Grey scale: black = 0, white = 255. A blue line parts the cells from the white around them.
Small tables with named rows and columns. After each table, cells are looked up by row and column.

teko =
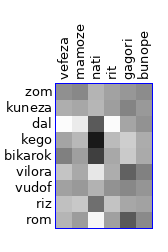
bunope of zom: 140
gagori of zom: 151
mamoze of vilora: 169
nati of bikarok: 63
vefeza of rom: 181
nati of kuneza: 182
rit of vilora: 173
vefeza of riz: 192
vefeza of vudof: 161
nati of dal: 90
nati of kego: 25
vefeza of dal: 252
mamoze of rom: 156
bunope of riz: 162
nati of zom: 180
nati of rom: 246
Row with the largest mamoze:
dal

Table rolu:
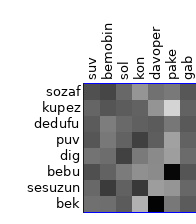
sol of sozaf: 104
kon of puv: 64
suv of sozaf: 80
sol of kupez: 92
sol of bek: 91
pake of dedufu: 119
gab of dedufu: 89
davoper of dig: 138
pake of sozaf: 121

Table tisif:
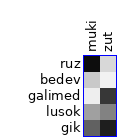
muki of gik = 97
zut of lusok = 130
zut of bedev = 242
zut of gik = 30
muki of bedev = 201
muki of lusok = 160
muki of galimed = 238
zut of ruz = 216
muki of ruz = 13
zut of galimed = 55

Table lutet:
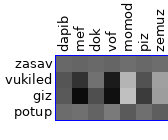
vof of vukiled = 27
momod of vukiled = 180
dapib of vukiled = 85
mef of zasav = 101
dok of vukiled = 113
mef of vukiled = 50
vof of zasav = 101
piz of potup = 111
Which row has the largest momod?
giz

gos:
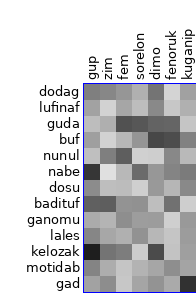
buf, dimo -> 71
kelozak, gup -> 30
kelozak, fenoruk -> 195
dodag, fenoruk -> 212
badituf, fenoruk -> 113
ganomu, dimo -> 156
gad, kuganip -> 49
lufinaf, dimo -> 137
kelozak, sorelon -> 204
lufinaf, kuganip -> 176
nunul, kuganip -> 185
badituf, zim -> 94
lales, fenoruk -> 197
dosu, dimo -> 153
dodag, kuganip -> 161
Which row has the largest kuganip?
badituf

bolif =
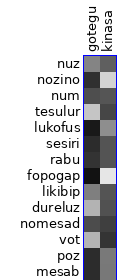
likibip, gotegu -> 127
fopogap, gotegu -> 18
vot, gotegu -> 180
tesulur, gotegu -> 197
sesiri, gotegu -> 44
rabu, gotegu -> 51

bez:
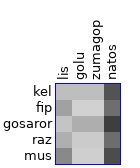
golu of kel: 190
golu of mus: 207
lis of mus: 137
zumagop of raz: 203
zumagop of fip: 209
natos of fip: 110
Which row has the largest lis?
gosaror

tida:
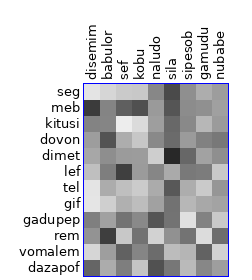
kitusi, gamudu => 183
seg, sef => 202
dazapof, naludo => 81
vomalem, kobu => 133
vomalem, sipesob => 181
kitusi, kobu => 219
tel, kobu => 203
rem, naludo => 210
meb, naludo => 154
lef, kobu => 155
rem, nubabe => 109
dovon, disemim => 157
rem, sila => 145
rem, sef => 200
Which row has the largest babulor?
seg

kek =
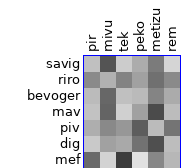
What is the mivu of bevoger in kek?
103
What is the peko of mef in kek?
225
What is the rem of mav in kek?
188
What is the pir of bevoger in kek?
187
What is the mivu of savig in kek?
84
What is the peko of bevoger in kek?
186
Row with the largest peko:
mef

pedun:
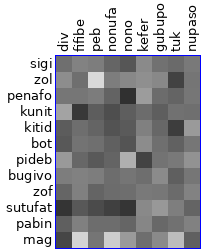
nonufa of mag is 205
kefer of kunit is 108
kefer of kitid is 128
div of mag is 70
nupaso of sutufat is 100
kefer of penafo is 156
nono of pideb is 175
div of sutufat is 52
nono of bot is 84
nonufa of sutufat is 64
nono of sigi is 86
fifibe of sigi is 130

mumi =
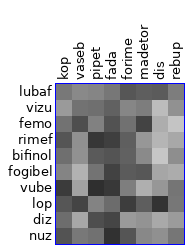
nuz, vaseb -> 120
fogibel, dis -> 166
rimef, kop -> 85
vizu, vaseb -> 114
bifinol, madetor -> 138
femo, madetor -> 67
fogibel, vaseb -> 178
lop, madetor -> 94
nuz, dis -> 144
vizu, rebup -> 145
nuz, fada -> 49
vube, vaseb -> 162
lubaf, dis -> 91
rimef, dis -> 181
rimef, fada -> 63
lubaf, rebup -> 125
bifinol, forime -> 97
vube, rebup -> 117
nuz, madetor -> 136

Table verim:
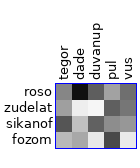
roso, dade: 16
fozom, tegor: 185
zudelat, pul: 95
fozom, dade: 168
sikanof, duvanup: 97
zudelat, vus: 118
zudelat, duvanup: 246
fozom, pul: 73
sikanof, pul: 141
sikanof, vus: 151
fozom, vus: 234
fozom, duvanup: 232
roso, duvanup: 94
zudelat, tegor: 159
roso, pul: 162
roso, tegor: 134
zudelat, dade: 238
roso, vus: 111
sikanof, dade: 192

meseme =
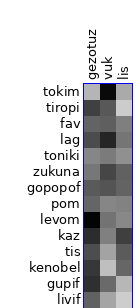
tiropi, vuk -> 88
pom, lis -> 130
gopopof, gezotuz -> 90
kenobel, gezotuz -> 55
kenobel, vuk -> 191
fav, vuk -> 95
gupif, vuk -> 106
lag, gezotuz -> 76
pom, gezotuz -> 101
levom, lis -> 136
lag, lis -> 117
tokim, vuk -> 10
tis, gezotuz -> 77
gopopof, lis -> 99
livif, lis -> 205
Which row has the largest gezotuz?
tokim

